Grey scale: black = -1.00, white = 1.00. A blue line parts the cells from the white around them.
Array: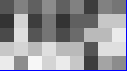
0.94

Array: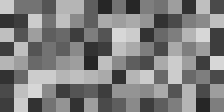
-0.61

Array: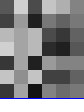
-0.85

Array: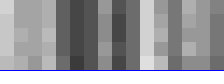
0.19

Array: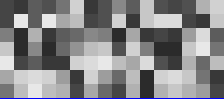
0.82

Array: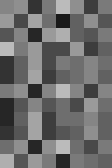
0.21

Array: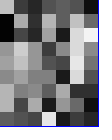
-0.45

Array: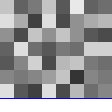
-0.50

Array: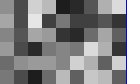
-0.77
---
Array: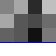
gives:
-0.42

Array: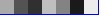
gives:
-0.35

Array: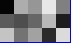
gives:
-0.67

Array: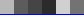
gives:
-0.28

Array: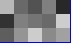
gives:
-0.36

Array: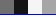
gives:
0.30

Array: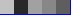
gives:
0.06

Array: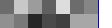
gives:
-0.42

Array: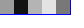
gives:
0.22
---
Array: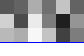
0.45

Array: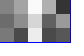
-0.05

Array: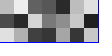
0.76

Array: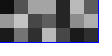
-0.80

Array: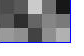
0.21

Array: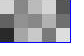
-0.68

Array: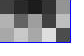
0.32

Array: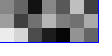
0.85

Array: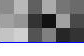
0.54

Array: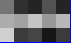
0.63
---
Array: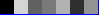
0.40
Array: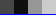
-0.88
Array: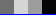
0.67
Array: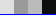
0.21
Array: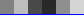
-0.68
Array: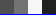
-0.10
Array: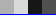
0.70
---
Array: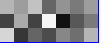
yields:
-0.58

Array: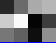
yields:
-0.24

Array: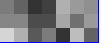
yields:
0.38

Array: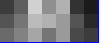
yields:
0.02

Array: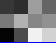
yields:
-0.40

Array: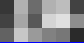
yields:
0.56

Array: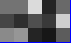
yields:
0.18

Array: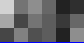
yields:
0.01
